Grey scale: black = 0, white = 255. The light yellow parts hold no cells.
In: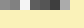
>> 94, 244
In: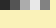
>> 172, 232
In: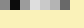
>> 222, 222
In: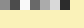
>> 105, 249
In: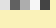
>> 173, 246
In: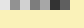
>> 125, 229
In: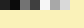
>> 63, 246
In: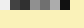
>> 144, 239
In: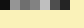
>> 130, 191
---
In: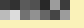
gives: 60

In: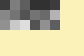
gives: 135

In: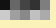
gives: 17

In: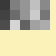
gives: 66

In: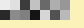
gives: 236

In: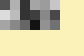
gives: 220

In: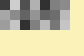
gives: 167

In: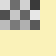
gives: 79

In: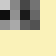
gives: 14
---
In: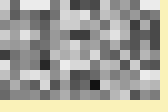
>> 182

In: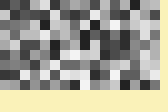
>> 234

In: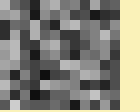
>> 107

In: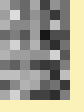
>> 56

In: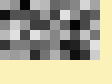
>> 224

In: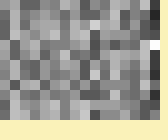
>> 80

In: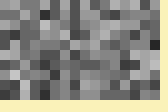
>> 70
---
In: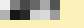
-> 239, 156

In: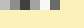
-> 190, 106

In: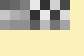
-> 94, 163

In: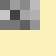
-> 108, 147

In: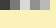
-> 60, 185

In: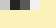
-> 200, 240

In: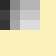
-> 41, 220

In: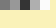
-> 121, 251

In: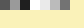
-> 86, 115

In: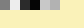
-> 126, 178
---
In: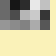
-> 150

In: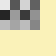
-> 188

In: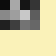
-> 32

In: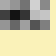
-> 149

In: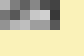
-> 147

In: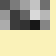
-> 172
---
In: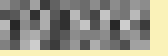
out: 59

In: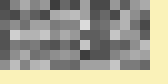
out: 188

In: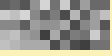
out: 85

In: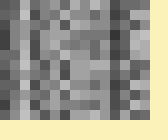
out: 130

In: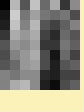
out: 96

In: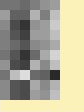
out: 41
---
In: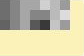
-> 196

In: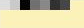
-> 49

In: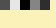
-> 133

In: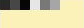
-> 120

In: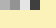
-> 229

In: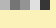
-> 224

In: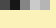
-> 202

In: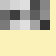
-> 165

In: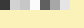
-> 167

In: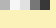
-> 119
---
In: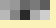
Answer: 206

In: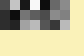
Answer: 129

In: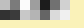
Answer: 240

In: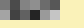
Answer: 197

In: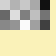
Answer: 116

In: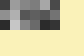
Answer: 115

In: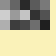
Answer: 82

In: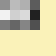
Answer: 33

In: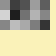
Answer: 134

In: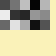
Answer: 138
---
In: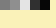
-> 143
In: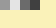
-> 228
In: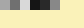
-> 112
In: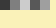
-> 127
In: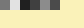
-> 226
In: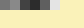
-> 137
